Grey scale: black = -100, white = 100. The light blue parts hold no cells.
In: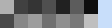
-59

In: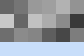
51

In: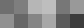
43

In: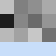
-17

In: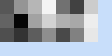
27

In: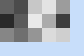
83

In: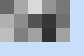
-35

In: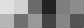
-17

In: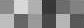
37
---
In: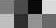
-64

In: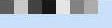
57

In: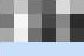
87

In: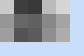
-35

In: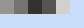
-10

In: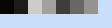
-79
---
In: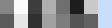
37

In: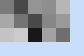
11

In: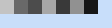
31

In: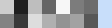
-21

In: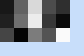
-40

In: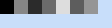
-16

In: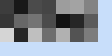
-46

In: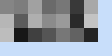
-17

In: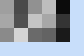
48
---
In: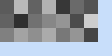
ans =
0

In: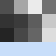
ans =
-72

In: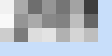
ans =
61

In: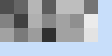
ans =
27

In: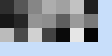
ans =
47

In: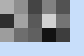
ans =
23
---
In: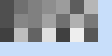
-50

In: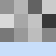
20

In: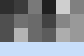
-28

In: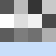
-2

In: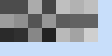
45

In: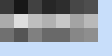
-18

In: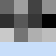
-9
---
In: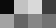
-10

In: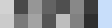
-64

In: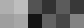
3

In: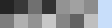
50

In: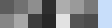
-40

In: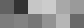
-18
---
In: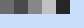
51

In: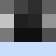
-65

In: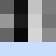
53

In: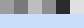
-66

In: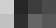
-53

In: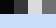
72
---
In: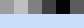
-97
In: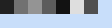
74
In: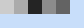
10
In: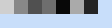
33
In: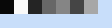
-46
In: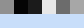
-15
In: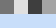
-51
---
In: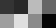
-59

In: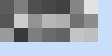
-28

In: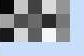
-93

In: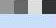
19

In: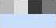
45

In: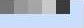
-9

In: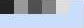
-72

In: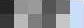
-71
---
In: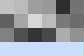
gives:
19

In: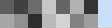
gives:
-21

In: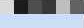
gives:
-56

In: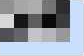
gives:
36

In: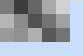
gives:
-20

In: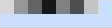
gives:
1

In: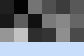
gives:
-37
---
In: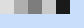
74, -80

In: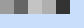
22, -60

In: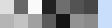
74, 9

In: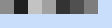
9, -2

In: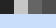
-72, -39

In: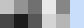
54, 43

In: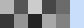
43, 2

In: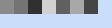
8, -46

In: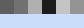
-26, 16
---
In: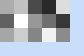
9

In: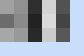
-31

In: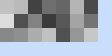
56

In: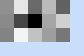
-7

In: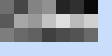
-18

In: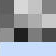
-43
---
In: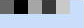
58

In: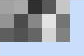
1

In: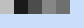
-13

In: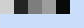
-93

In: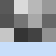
14

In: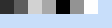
99

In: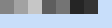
-60

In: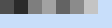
54
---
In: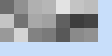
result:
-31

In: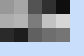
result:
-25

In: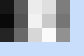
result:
69

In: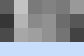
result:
14

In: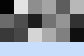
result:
34

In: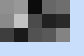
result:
-36

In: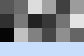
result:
-44
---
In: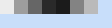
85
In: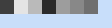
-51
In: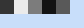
-59
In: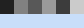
-74
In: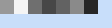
19
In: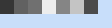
-58
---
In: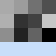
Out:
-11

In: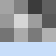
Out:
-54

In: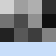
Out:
37

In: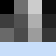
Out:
60

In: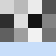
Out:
84

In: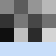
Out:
17

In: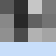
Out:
55

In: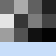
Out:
-25
